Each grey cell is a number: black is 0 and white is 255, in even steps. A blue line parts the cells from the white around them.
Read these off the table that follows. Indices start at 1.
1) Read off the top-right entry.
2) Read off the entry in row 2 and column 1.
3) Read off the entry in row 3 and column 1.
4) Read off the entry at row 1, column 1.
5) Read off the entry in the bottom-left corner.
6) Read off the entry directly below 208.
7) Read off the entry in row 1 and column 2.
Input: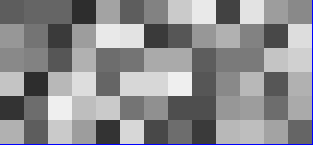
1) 137
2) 151
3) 137
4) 93
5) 177
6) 177
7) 101

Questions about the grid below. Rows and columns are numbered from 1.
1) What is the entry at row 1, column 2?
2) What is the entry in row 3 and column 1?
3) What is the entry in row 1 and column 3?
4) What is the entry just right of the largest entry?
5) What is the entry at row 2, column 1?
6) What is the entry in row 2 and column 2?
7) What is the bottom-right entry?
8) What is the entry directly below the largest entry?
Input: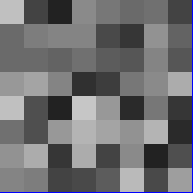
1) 67
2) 106
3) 34
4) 152
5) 106
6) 125
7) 158
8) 180

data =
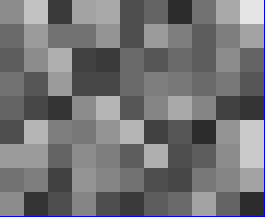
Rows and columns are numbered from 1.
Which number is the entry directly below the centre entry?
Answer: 181
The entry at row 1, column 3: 58
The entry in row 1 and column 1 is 140
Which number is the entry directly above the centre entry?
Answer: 106
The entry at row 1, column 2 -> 194
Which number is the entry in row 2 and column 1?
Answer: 106
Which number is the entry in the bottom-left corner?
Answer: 140
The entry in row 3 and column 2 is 140
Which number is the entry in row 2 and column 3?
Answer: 114
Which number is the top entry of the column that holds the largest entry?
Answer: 229
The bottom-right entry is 44
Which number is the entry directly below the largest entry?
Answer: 163
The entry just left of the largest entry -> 169
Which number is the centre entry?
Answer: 86
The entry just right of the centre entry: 133
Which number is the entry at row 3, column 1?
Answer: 93

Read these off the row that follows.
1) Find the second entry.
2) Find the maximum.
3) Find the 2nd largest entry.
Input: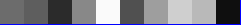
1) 94
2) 250
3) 207

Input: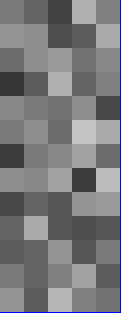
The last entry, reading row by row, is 115
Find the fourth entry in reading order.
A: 176
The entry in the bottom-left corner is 148
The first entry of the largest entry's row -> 122
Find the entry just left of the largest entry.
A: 109
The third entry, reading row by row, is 67
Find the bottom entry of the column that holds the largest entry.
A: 128
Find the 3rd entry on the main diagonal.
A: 154
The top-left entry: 122
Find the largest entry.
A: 195
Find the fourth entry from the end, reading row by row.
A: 93
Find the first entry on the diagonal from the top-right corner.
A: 128
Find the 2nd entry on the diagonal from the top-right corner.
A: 93
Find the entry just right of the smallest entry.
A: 93
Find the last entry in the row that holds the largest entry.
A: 169
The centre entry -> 135
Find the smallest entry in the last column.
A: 73
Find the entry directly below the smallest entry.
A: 135
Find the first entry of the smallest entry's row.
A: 54

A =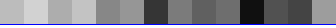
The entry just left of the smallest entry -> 110
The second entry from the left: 210
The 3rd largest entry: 188
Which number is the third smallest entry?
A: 68

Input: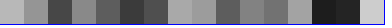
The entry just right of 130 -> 114
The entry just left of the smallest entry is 163
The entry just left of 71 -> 149
